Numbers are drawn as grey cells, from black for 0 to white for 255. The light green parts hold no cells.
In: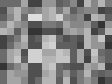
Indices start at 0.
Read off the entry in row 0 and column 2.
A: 107
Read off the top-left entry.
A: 107
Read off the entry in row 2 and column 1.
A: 135
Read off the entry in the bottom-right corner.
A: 80
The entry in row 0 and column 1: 107
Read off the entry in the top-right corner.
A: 122
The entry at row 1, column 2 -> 181
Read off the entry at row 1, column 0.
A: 80
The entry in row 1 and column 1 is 149
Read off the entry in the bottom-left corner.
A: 107
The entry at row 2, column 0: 95

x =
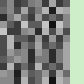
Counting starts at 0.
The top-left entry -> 92
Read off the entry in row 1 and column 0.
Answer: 107
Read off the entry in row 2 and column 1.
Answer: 123
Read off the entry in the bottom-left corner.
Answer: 136
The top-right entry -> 92
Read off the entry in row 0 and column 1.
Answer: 136
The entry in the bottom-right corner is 152
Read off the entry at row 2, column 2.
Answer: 165
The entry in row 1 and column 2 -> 76
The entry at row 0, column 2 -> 60
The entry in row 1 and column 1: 136
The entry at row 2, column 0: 44

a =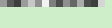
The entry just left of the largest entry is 143
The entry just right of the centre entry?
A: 77

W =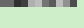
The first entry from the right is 77
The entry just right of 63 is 175
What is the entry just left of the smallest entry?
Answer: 104

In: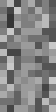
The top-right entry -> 84
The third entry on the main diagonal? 139
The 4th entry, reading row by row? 139
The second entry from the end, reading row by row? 113
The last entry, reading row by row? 186
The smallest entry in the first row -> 69
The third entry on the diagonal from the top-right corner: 127
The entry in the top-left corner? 139
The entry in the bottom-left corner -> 139
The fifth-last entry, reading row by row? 155
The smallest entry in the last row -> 69
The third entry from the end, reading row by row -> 84
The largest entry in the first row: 186
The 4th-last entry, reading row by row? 127
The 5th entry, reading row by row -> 170
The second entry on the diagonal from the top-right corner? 127

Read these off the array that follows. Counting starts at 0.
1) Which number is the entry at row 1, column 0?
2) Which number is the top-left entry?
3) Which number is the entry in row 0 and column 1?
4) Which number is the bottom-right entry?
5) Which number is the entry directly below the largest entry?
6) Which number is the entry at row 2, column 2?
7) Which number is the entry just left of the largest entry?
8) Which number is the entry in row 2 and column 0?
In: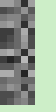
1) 76
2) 159
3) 159
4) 90
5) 133
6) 133
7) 61
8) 121

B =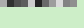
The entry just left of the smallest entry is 204
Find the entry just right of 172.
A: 49

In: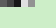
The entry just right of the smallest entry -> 223
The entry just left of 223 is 23

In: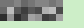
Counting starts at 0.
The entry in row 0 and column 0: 117
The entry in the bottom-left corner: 46
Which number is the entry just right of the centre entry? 75
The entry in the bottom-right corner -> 162
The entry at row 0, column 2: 132
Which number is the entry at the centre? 89
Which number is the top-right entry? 132

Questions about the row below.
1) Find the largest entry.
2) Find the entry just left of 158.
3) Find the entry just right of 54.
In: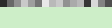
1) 232
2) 201
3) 216

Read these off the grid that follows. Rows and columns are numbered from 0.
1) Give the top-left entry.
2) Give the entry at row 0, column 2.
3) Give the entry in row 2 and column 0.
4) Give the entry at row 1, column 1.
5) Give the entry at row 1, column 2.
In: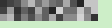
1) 50
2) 81
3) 155
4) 155
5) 50

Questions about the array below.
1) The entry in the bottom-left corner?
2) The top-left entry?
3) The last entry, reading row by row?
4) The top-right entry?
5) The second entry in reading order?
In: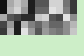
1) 57
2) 16
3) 198
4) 57
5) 169
